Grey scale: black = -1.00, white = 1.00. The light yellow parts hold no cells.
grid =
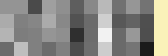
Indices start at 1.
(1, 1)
0.16
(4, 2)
0.49
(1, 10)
0.18
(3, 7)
-0.15
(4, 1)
-0.16
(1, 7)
0.07
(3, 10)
0.19
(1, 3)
-0.42
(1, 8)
0.45
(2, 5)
0.07
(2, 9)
-0.31
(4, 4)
-0.15
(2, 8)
0.62
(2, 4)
0.34
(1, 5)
0.12

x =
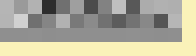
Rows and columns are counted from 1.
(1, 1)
0.42
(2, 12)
-0.33
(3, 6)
0.12
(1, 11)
0.35
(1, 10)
-0.31
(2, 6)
-0.05
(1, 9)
0.50
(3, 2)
0.12
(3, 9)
0.12
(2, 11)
0.07
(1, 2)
0.21

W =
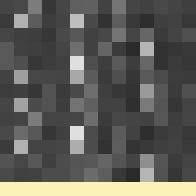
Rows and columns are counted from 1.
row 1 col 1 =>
-0.46
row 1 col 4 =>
-0.57
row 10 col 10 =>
-0.48
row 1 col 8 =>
-0.48
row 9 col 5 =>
-0.46
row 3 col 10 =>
-0.46
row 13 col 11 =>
0.42
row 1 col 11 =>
-0.49
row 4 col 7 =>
-0.49
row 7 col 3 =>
-0.58
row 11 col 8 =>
-0.61
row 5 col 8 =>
-0.51
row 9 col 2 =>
-0.47
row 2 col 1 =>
-0.54
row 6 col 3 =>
-0.44
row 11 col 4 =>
-0.47
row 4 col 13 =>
-0.58
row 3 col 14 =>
-0.37
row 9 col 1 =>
-0.48
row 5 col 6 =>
0.75
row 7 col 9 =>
-0.57
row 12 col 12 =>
-0.33
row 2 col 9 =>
-0.27
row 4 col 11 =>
0.42
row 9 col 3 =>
-0.03
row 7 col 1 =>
-0.53
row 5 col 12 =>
-0.61
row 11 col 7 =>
-0.40
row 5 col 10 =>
-0.52
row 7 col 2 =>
-0.50
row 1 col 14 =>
-0.50
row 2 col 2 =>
0.39
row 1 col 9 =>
-0.08
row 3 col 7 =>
-0.49
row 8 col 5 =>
-0.52
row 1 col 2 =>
-0.43
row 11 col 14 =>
-0.54
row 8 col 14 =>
-0.47
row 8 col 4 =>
-0.36

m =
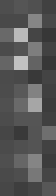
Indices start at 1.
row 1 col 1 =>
-0.39
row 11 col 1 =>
-0.41
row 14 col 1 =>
-0.44
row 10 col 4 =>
-0.13
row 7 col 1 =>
-0.40
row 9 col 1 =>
-0.40
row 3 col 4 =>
-0.57
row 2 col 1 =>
-0.43
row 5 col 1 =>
-0.21
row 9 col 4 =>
-0.50
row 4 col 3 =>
-0.01
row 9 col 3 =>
-0.33
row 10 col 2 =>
-0.55
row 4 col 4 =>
-0.48
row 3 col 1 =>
-0.18
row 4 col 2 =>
-0.35
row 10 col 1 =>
-0.45
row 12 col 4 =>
-0.53

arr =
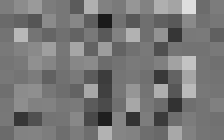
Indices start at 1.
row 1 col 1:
-0.02
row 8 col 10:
0.31
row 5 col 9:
-0.10
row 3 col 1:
-0.10
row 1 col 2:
0.10
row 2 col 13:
-0.30
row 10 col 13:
0.32
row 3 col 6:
-0.22
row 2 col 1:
-0.17
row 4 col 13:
-0.08
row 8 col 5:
-0.06
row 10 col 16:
-0.10
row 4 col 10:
-0.11
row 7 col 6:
-0.22
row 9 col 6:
0.07
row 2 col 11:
-0.13
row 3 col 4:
-0.21
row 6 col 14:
0.30
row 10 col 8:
0.40
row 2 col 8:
-0.80
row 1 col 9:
-0.04
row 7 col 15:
-0.06
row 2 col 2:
-0.22
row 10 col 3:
0.03
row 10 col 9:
0.04
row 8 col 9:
-0.12
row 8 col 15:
-0.09
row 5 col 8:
-0.15
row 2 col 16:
-0.07
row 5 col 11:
-0.07
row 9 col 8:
-0.76
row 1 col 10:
0.18
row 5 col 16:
-0.12
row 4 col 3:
0.08
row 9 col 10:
-0.60

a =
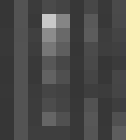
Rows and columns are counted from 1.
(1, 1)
-0.58
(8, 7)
-0.36
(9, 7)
-0.32
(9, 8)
-0.57
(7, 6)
-0.58
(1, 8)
-0.55
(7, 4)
-0.46
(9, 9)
-0.37
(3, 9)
-0.47
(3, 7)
-0.28
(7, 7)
-0.51
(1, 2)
-0.35
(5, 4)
-0.32
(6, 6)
-0.58
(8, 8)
-0.57
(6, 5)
-0.38
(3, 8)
-0.52
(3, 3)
-0.50
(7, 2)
-0.35
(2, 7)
-0.30
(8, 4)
-0.40
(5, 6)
-0.57
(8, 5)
-0.47
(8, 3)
-0.53
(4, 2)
-0.35
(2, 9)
-0.43
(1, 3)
-0.54

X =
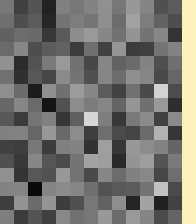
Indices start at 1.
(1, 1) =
-0.07
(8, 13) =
-0.64
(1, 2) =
-0.50
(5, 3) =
-0.35
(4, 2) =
0.06
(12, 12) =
-0.34
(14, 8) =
-0.35
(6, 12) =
-0.43
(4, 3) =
-0.39
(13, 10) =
0.01
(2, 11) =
-0.02
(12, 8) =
0.24
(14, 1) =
0.03
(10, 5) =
-0.18
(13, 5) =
0.19
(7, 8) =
-0.28
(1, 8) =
0.13
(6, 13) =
-0.20
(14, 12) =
0.51
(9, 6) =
-0.25
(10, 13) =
-0.58
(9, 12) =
-0.49
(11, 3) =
-0.06
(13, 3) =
-0.32
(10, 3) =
-0.20
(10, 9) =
-0.41
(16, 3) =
-0.34
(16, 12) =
-0.42
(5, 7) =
-0.44
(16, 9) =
-0.16
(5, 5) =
0.20
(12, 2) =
-0.56
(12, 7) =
0.28
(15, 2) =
0.15
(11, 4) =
-0.52
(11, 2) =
-0.51
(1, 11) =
0.04
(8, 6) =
0.10

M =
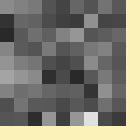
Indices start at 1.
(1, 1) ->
0.09
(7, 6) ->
-0.25
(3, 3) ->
-0.13
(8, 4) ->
-0.31
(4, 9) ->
-0.30
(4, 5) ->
-0.33
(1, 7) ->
-0.35
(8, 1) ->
-0.38
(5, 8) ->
-0.20
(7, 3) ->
-0.08
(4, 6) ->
-0.24
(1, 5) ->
-0.47
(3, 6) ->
0.18
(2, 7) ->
0.14
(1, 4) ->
-0.35
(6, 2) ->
0.17
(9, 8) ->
-0.42
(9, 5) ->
-0.51
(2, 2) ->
-0.20
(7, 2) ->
-0.14
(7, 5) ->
-0.27
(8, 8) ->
-0.12
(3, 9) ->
-0.19
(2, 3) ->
-0.23
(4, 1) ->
0.04
